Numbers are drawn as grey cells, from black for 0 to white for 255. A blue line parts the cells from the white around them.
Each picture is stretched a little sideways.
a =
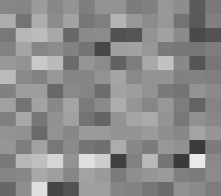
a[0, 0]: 134
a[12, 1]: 136
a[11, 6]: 205
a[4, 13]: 118
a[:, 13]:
[121, 128, 83, 125, 118, 127, 138, 132, 136, 149, 124, 137, 139, 125]
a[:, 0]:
[134, 172, 120, 130, 152, 187, 129, 160, 127, 147, 150, 122, 132, 103]
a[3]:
[130, 164, 134, 141, 129, 116, 71, 159, 161, 151, 122, 119, 118, 125]
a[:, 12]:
[91, 89, 74, 118, 86, 130, 147, 99, 144, 164, 59, 232, 124, 138]
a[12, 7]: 124
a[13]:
[103, 142, 223, 69, 83, 159, 158, 133, 130, 118, 107, 145, 138, 125]
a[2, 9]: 147
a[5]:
[187, 138, 130, 152, 132, 133, 146, 164, 137, 147, 148, 129, 130, 127]
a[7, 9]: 134
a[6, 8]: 157
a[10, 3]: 120
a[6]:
[129, 157, 157, 105, 137, 133, 109, 162, 157, 146, 122, 117, 147, 138]
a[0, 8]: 124
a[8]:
[127, 168, 119, 145, 160, 115, 100, 147, 164, 170, 148, 120, 144, 136]
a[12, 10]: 154
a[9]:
[147, 144, 106, 146, 135, 154, 154, 147, 148, 155, 143, 136, 164, 149]
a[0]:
[134, 133, 155, 136, 147, 126, 146, 146, 124, 128, 151, 141, 91, 121]
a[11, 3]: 213
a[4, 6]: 139
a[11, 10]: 117
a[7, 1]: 116
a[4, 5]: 149

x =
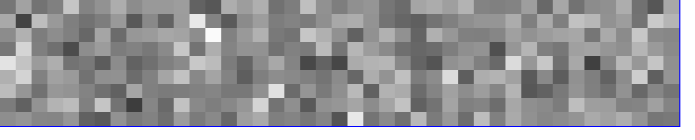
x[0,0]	118
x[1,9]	137
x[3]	[119, 213, 127, 112, 76, 141, 156, 124, 130, 120, 138, 199, 115, 174, 132, 147, 146, 113, 129, 123, 187, 117, 182, 156, 138, 111, 103, 108, 126, 143, 147, 80, 150, 181, 127, 119, 160, 163, 150, 143, 181, 154, 138]
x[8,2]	134
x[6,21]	143
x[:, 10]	[153, 99, 167, 138, 128, 165, 123, 105, 111]
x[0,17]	113
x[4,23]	179
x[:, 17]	[113, 125, 121, 113, 168, 141, 225, 115, 127]
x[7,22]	165
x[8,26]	184
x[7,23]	140
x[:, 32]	[131, 172, 160, 150, 219, 161, 180, 167, 170]
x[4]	[227, 195, 155, 174, 115, 121, 92, 140, 98, 112, 128, 138, 200, 187, 124, 101, 139, 168, 132, 72, 99, 71, 171, 179, 182, 136, 100, 84, 145, 153, 128, 105, 219, 151, 199, 112, 168, 64, 133, 184, 151, 197, 144]
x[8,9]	130
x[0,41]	86
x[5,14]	131
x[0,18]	125
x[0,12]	98
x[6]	[188, 150, 113, 151, 147, 131, 113, 97, 165, 128, 123, 125, 129, 133, 120, 120, 144, 225, 107, 149, 122, 143, 185, 97, 178, 171, 108, 132, 161, 141, 157, 134, 180, 87, 98, 121, 148, 128, 112, 146, 104, 134, 117]
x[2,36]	167
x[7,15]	150
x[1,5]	114
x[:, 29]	[179, 143, 128, 143, 153, 94, 141, 128, 109]
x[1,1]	67
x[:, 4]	[197, 127, 128, 76, 115, 154, 147, 188, 150]

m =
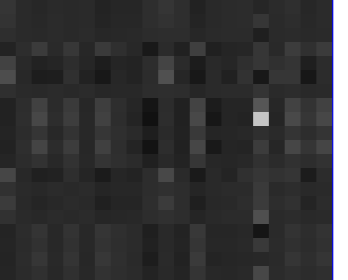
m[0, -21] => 53
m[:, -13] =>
[38, 39, 41, 40, 35, 35, 40, 38, 36, 42, 36, 43, 35, 39, 37, 40, 43, 43, 42, 43]
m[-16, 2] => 34
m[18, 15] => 39
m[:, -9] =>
[34, 36, 39, 63, 28, 24, 38, 67, 72, 57, 70, 54, 26, 37, 31, 37, 56, 53, 58, 52]
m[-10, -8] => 25
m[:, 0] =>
[53, 51, 46, 35, 66, 77, 47, 34, 34, 36, 34, 37, 70, 49, 59, 49, 36, 37, 36, 37]
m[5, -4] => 54
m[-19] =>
[51, 42, 40, 43, 41, 42, 36, 39, 39, 46, 50, 46, 36, 41, 43, 44, 54, 42, 45, 40, 43]
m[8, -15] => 65
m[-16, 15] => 47
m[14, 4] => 43
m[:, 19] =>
[39, 40, 41, 48, 31, 23, 41, 51, 54, 45, 53, 45, 28, 41, 36, 41, 45, 44, 46, 44]
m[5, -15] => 24
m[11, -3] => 49
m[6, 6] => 39
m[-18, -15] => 39
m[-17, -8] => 32
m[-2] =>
[36, 44, 54, 41, 52, 39, 55, 47, 42, 29, 42, 34, 58, 36, 38, 39, 40, 42, 53, 46, 53]
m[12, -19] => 32
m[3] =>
[35, 45, 59, 42, 55, 39, 58, 47, 40, 25, 43, 33, 63, 32, 37, 38, 54, 41, 60, 48, 59]
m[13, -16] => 43
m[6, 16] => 52
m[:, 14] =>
[43, 43, 43, 37, 38, 33, 43, 37, 37, 38, 37, 38, 36, 43, 41, 43, 38, 39, 38, 39]
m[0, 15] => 44
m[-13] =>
[34, 45, 65, 43, 58, 39, 62, 46, 38, 21, 44, 33, 67, 28, 37, 37, 86, 39, 66, 51, 65]
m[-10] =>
[34, 46, 68, 44, 60, 39, 64, 46, 36, 19, 45, 33, 70, 25, 37, 36, 60, 38, 70, 53, 69]
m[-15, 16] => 24
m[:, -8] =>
[41, 41, 42, 32, 41, 42, 42, 28, 23, 37, 25, 39, 41, 41, 40, 41, 38, 39, 36, 40]
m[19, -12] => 35
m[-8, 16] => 54

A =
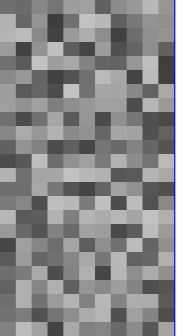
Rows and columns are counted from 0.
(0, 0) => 111
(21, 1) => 175
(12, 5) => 183
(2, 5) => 173
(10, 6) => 117
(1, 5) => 194
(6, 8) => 136
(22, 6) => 181
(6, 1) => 90
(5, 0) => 137
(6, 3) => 77
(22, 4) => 142
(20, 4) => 96
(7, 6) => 160
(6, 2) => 102
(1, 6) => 184
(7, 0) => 159
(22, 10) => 78
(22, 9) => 132
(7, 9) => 181
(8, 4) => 91
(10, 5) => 71
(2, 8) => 109
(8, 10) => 74
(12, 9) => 180
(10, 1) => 147
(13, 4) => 85
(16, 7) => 73
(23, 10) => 164
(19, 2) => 169
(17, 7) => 112
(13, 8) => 145
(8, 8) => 118
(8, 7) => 144

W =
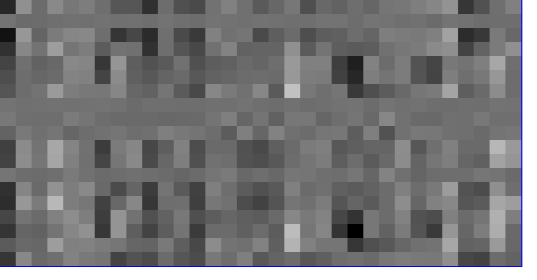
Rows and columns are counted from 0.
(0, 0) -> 39
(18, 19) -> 87
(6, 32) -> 109
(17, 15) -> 112
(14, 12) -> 63
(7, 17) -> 109
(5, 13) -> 98
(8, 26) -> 106
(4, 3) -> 104
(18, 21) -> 109
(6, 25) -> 105
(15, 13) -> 93
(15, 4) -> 141
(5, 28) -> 126
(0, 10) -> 109
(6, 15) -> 113
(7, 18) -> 113
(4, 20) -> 128
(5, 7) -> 139
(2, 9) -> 43
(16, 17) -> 92
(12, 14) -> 122
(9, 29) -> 111
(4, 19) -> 128
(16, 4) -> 134
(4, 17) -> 110
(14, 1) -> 151
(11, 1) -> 141
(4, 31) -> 167
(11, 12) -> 80
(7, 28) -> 109
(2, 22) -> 109
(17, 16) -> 130
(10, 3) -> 167
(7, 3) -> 114
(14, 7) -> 104
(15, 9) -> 81
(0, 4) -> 119
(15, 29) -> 107
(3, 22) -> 90

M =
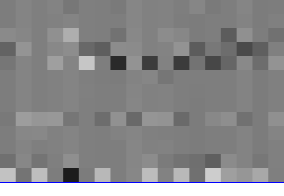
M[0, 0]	125
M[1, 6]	126
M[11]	[112, 135, 116, 127, 143, 127, 126, 126, 134, 140, 123, 115, 111, 95, 139, 131, 119, 128]
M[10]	[125, 132, 127, 129, 132, 127, 126, 126, 134, 129, 130, 126, 124, 126, 126, 131, 124, 128]
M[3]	[99, 148, 127, 136, 141, 104, 94, 140, 139, 129, 131, 147, 92, 120, 109, 74, 95, 128]
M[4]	[118, 132, 127, 159, 132, 198, 126, 42, 147, 60, 130, 59, 115, 71, 102, 137, 109, 147]
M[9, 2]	136
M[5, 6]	125
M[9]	[125, 135, 136, 129, 132, 127, 126, 130, 133, 128, 127, 126, 124, 126, 126, 131, 124, 132]
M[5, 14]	126
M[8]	[121, 157, 150, 152, 118, 127, 109, 145, 105, 149, 147, 106, 124, 136, 142, 113, 124, 144]
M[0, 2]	127
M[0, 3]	131
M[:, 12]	[134, 124, 124, 92, 115, 126, 125, 124, 124, 124, 124, 111, 112]
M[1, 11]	125
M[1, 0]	125
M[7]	[125, 132, 127, 129, 132, 127, 126, 126, 134, 129, 130, 126, 124, 126, 126, 131, 124, 128]
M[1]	[125, 132, 127, 129, 132, 127, 126, 126, 134, 129, 130, 125, 124, 126, 126, 131, 124, 128]
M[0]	[125, 132, 127, 131, 119, 127, 126, 122, 134, 129, 130, 126, 134, 122, 126, 133, 124, 125]
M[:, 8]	[134, 134, 136, 139, 147, 131, 133, 134, 105, 133, 134, 134, 135]
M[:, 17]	[125, 128, 113, 128, 147, 128, 128, 128, 144, 132, 128, 128, 127]

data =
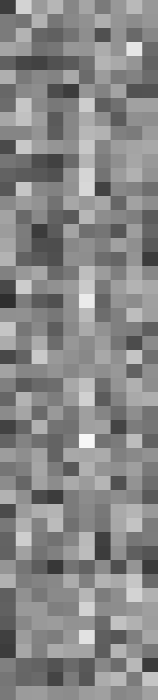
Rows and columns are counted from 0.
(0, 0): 61
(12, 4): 149
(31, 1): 131
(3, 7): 147
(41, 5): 128
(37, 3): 187
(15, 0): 163
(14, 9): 141
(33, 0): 117
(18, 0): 179
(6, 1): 137
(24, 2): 172
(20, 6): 121
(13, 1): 198
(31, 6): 114
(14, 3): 114
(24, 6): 157
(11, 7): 143
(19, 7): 127
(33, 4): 88
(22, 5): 187
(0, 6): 122
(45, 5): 226
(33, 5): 177
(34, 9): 108
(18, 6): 109
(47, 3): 83
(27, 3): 109
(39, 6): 60
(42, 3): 138
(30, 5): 160
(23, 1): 118
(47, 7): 108
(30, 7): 68
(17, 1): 123
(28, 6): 91
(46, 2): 129
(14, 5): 153
